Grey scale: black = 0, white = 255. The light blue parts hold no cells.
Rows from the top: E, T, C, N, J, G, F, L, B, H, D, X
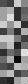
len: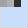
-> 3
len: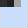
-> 3
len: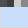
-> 4
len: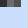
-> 3
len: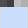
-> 4

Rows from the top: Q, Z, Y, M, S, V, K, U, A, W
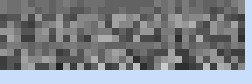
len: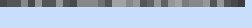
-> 35
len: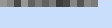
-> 14
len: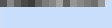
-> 15
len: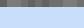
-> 12
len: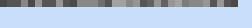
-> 34

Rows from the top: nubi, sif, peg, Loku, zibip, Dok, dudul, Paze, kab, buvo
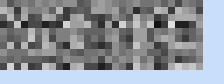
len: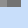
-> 3
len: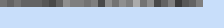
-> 29
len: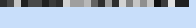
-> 27
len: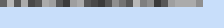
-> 29

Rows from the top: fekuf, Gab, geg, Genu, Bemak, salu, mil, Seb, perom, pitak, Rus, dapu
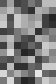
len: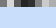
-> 8
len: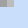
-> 2
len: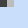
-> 2
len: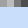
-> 4
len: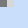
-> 2
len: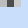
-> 3
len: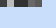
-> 6

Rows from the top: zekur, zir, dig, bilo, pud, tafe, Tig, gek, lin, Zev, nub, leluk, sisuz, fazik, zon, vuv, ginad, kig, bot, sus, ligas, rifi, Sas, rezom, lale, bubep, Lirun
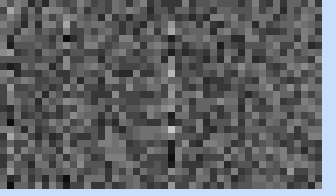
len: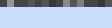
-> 16
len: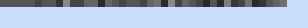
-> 41
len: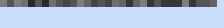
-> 31
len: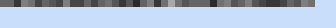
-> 45

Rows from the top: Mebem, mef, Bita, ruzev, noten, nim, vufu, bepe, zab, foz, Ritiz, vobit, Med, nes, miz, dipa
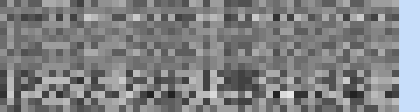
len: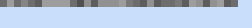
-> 34
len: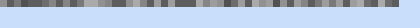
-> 57

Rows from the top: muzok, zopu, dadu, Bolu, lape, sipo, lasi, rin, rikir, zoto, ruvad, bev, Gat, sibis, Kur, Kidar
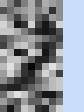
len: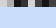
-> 8
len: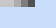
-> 5
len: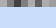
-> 8
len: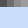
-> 4
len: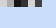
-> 6

